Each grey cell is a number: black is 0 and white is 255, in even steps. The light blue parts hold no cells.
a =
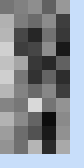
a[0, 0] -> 117
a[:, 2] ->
[142, 107, 38, 70, 56, 50, 106, 217, 100, 82, 181]
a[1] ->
[177, 125, 107, 140, 62]
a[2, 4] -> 56
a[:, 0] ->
[117, 177, 182, 208, 193, 207, 182, 132, 179, 157, 147]
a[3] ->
[208, 62, 70, 141, 25]
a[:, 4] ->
[152, 62, 56, 25, 97, 45, 61, 147, 138, 145, 169]
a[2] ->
[182, 71, 38, 114, 56]

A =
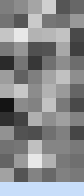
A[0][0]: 126
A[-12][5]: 152
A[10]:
[114, 118, 192, 133, 133, 121]
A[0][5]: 103
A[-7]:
[172, 200, 140, 178, 154, 101]
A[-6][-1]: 73
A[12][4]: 129
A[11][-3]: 178
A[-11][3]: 183
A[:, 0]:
[126, 115, 197, 122, 42, 157, 172, 20, 47, 146, 114, 100, 162]
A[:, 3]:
[207, 118, 183, 83, 112, 164, 178, 194, 143, 112, 133, 178, 104]
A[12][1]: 84
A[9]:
[146, 82, 78, 112, 128, 70]
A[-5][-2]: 160
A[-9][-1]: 109
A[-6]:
[20, 139, 130, 194, 121, 73]
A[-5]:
[47, 66, 176, 143, 160, 131]
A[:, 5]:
[103, 152, 73, 63, 109, 142, 101, 73, 131, 70, 121, 111, 121]
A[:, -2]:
[85, 113, 194, 168, 141, 193, 154, 121, 160, 128, 133, 121, 129]
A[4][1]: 117

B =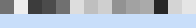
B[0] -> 113
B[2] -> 60
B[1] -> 238
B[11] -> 38
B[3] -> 75

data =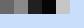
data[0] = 104
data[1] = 137
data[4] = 198

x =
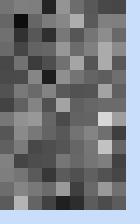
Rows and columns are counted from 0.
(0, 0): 116
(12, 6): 96
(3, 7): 171
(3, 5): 108
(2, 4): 120
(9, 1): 138
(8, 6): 100
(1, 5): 173
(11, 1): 69
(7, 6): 103
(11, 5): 104
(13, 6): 105
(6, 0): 82
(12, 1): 117
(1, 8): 127
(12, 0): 126
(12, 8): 70
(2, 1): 49
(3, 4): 151
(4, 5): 165
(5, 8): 111
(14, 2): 100
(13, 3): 107
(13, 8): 112
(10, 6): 118
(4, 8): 87
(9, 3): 100
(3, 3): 102
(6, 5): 82
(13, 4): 154
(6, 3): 131
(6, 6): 84
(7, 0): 67
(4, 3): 78
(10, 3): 78

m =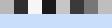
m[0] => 184
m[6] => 119
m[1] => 47

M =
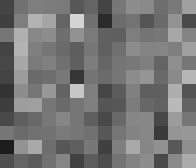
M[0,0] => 68
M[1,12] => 147
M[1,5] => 212
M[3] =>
[67, 179, 127, 118, 106, 94, 119, 96, 111, 140, 132, 133, 127, 159]
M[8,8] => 105
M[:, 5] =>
[87, 212, 146, 94, 95, 54, 198, 118, 118, 118, 95, 65]
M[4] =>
[71, 167, 122, 128, 112, 95, 125, 102, 117, 120, 127, 100, 143, 118]
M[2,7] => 97
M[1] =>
[64, 126, 179, 165, 100, 212, 112, 43, 108, 115, 85, 106, 147, 74]
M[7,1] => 157
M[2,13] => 132
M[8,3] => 120
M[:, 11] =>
[110, 106, 119, 133, 100, 105, 96, 98, 72, 58, 144, 74]
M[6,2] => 118
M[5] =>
[67, 156, 106, 110, 120, 54, 116, 107, 118, 140, 149, 105, 137, 181]
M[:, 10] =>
[138, 85, 116, 132, 127, 149, 95, 103, 135, 135, 134, 140]
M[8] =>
[73, 95, 104, 120, 133, 118, 95, 73, 105, 134, 135, 72, 156, 118]
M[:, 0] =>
[68, 64, 118, 67, 71, 67, 51, 61, 73, 118, 29, 79]
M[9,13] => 151
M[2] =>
[118, 176, 136, 141, 110, 146, 122, 97, 95, 126, 116, 119, 166, 132]
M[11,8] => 115

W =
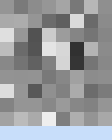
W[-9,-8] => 149
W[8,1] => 187
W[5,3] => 121
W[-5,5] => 53
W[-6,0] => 188
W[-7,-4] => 156
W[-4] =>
[147, 146, 147, 121, 135, 161, 140, 142]
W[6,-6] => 88
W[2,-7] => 151
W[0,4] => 165
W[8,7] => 168
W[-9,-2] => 183
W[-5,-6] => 97
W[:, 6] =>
[183, 106, 117, 180, 117, 140, 108, 130, 148]
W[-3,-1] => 123
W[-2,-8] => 131
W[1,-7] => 172
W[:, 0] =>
[149, 170, 223, 188, 136, 147, 221, 131, 162]
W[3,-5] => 228
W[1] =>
[170, 172, 149, 108, 95, 218, 106, 139]
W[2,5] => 133
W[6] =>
[221, 150, 88, 144, 129, 171, 108, 123]

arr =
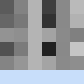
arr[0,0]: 91
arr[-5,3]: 63
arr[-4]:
[102, 120, 180, 50, 137, 178]
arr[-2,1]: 123
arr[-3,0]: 147
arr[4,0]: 132
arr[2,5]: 128
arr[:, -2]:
[137, 137, 138, 137, 138]

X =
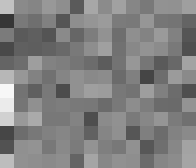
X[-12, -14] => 194
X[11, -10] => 142
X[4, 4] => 126
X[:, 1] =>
[138, 121, 90, 96, 109, 151, 115, 117, 153, 109, 144, 145]
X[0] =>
[194, 138, 133, 152, 142, 90, 167, 139, 161, 134, 121, 146, 145, 159]
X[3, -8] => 142
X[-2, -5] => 145
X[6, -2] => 108
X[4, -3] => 90
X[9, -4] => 127
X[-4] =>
[209, 153, 170, 120, 120, 131, 78, 139, 145, 122, 135, 149, 123, 112]
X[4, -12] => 158
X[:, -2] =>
[145, 116, 129, 121, 104, 155, 108, 106, 123, 130, 135, 140]
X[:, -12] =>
[133, 111, 95, 94, 158, 130, 95, 144, 170, 120, 147, 142]
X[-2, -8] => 147
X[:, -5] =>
[134, 121, 143, 136, 151, 128, 115, 141, 122, 86, 145, 142]
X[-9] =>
[73, 96, 94, 98, 105, 121, 142, 160, 113, 136, 147, 140, 121, 79]
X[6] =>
[247, 115, 95, 121, 76, 145, 159, 156, 120, 115, 158, 128, 108, 79]
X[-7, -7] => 140
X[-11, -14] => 54
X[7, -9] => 121
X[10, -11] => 120
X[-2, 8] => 120
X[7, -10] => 125
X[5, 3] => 113

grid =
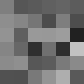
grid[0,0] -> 127
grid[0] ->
[127, 86, 90, 96, 100, 92]
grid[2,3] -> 152
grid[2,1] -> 95
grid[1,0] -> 142
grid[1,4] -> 126
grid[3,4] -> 46
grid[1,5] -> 77
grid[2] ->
[147, 95, 153, 152, 157, 33]
